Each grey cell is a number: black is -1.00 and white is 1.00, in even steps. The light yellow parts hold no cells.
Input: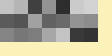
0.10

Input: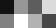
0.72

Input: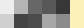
-0.57

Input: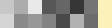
-0.09

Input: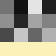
0.02

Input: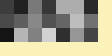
-0.11

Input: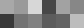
0.06
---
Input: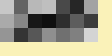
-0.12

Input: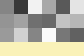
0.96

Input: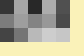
0.45

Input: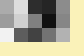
-0.48

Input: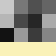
0.21

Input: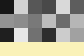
-0.65
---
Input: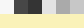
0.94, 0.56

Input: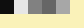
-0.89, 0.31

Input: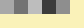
0.32, 0.11

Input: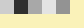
0.61, 0.15

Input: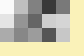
0.96, 0.56

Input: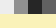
0.86, -0.24

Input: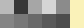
0.46, -0.40

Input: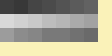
-0.51, -0.17

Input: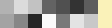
0.40, 0.57

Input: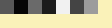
-0.32, 0.22
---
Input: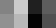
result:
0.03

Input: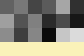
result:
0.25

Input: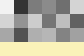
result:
0.66

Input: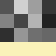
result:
0.03

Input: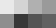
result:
0.83

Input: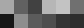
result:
0.32

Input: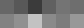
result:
-0.19

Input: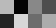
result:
0.46
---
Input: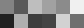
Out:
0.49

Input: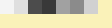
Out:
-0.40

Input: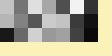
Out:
0.75

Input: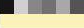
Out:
0.06

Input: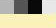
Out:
-0.93

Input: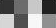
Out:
0.57

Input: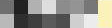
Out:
0.39

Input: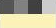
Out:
-0.50
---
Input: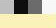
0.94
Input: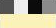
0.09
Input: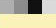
0.71
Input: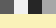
0.31
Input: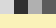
-0.28
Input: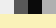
0.38
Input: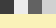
0.64
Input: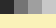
0.57
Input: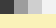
0.90
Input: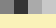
0.57
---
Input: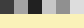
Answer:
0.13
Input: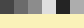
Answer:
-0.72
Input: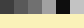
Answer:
-0.89
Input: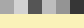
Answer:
0.16
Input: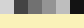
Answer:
0.49
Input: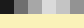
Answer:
0.54
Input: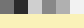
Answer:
0.38
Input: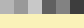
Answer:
0.02
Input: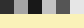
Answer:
-0.33
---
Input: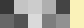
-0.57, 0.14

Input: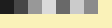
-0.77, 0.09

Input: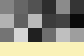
0.03, 0.24

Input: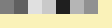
-0.02, 0.14

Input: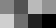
0.04, -1.00

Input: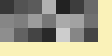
-0.57, -0.47

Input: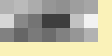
0.40, 0.40

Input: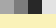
0.31, 0.78

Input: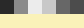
-0.68, -0.40
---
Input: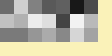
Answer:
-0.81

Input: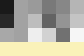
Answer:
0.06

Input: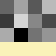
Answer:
-0.31

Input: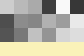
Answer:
0.95

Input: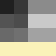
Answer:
0.09

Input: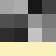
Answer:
-0.82

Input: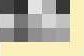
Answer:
0.40

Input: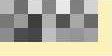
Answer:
-0.01

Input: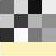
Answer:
-0.86

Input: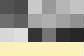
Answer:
0.43
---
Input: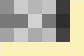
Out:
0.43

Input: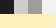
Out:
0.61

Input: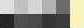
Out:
0.68

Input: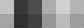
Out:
0.35

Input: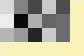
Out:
-0.44

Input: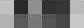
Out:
-0.62

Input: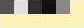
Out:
-0.63
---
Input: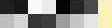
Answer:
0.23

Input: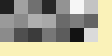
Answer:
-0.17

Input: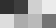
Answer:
0.35

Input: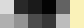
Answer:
-0.40

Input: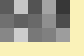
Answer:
-0.18

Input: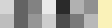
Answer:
-0.40
